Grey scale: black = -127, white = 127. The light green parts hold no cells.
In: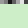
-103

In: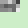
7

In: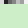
-22

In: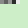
9

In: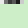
-14

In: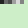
-21
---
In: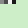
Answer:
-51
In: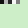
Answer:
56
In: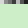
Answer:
11
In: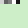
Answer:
-30
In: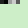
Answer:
-123
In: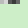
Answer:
87
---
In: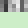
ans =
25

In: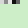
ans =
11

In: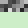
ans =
-8

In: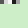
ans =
33

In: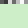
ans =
22

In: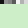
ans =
19
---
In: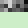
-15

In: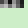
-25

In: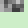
-23

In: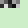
-112

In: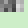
91

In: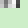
104

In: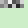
-87

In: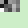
57

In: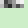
-49
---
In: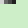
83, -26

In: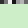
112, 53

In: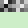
115, 101

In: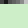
67, 12

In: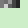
82, 26

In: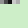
74, 45

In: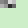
89, 62

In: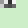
118, 106

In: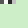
123, 66

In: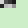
86, 74
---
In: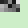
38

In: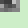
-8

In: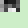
41

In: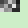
84

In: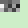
57

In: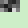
28

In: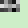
-67

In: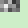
-3
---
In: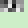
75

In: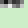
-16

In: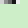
-27

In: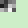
-10

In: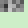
46

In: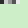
26
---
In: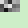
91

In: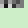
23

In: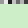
25

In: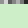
18

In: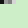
-110

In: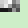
77
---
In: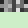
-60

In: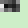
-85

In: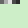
98

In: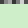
-74

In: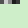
10

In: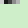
-60

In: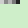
52

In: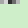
-78
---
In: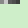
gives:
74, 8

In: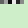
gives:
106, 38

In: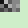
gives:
61, 46

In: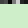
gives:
77, -7

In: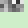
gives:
115, 99

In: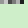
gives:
73, 48

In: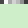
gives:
123, 82

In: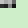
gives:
67, 55

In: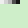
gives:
110, 82
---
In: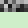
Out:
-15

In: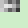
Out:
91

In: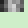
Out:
82

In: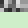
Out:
81

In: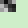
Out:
-11

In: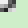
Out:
31

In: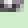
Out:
-75

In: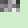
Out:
35

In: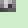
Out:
65

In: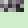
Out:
-16
